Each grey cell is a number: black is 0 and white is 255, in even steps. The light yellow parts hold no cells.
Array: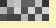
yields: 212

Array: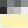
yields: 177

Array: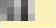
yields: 166

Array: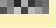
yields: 186

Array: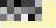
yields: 135

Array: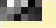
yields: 18

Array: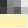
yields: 121

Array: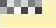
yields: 70

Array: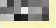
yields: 159

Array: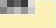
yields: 192
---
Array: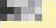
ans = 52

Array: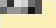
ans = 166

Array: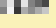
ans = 157

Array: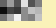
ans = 13

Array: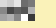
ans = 136

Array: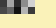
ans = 58

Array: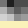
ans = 179

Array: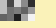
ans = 190

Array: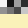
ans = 243

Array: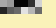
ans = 168
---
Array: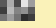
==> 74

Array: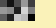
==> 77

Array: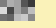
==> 163

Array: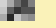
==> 110

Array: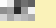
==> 83

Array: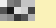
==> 110
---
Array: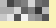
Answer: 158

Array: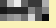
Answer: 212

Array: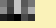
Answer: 1

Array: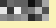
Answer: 39

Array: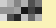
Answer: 193

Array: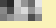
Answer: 176

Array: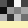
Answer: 52
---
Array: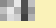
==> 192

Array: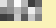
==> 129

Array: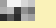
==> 175

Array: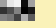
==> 50

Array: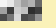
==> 161

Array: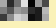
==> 126

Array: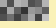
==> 65
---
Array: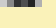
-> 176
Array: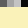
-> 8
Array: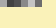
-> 109
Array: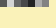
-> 130
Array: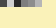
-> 182
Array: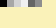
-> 142
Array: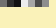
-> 141
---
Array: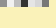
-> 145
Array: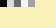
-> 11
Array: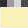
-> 44
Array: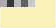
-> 172
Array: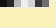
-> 16
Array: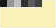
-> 23
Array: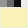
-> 148
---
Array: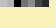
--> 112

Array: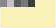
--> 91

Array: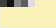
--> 134

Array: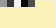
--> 245

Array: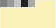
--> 197

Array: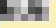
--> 202

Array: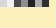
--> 142

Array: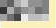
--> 145
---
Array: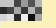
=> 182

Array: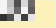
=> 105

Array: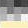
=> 70

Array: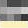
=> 87

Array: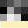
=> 95

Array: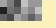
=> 152

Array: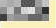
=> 194

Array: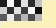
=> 196

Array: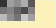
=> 89

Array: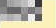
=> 58
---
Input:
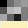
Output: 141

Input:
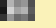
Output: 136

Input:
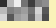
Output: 238

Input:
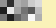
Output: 175

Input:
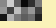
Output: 94

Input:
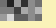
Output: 155

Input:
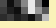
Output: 60

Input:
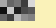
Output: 117

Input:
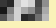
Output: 198

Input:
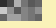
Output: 176
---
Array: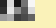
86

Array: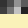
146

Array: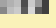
151

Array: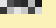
185

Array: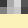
215

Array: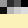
85

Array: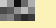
188

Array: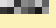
192

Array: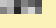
100
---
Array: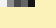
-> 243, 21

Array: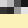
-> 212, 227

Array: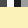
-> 74, 156

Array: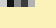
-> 208, 178

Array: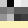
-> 200, 63

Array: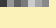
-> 58, 137

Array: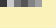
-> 56, 161

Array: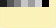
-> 32, 1
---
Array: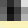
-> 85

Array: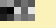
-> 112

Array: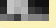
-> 16

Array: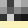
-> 193

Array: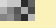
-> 43

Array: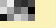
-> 45

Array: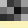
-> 83

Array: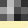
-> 116
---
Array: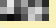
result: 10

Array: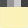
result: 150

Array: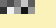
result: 240

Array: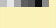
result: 230

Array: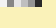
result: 134

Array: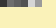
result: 110

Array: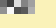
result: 247

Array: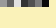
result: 97

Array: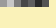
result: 199
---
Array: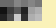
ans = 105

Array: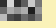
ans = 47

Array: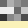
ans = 106

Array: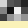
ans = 212

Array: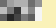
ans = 110

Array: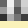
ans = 102

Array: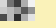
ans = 215

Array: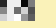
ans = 38

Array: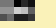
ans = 119
